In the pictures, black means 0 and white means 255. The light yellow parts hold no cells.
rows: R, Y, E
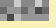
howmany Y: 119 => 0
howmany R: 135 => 5
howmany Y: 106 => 3
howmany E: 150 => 4
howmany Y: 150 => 3
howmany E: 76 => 1
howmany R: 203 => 2

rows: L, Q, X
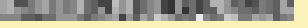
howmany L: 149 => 6
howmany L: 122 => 4
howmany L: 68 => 5
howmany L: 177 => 5
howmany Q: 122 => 4

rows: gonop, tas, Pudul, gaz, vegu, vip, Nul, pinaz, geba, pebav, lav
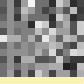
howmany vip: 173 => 5
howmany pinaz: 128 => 4
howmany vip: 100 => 3
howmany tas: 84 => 3
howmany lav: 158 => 4

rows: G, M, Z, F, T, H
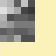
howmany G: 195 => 2
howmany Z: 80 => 2
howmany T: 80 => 0
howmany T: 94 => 3
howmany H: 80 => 2
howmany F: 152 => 1

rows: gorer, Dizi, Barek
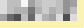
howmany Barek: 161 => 2
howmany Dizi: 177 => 4
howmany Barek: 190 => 1
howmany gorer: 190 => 4
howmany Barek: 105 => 2
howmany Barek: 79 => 2
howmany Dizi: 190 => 3

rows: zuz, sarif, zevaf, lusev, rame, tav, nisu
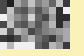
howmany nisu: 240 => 4
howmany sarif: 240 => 1

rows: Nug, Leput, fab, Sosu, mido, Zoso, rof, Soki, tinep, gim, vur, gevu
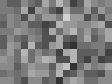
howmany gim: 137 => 5
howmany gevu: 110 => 4

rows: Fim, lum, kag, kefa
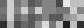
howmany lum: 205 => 4
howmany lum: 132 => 4
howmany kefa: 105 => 1
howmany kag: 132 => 2
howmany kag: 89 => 3
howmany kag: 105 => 3

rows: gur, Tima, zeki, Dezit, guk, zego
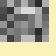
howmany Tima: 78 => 2
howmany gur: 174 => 3
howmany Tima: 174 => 2
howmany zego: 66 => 2

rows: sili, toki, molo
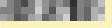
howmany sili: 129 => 3
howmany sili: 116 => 3
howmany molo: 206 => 2
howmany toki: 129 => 5
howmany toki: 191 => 0
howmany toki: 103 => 2

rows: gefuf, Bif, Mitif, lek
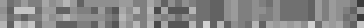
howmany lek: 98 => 9
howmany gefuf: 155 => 9
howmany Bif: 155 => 7
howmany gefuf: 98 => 5
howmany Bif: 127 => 8

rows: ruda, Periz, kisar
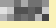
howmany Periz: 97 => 1
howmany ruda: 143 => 1
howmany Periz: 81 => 3

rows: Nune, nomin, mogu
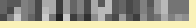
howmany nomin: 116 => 4
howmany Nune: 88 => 6
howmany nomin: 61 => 1

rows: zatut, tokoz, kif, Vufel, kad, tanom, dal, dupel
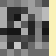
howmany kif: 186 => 1
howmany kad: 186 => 0
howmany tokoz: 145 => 0
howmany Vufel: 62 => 1
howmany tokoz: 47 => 2
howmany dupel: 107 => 5
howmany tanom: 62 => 4

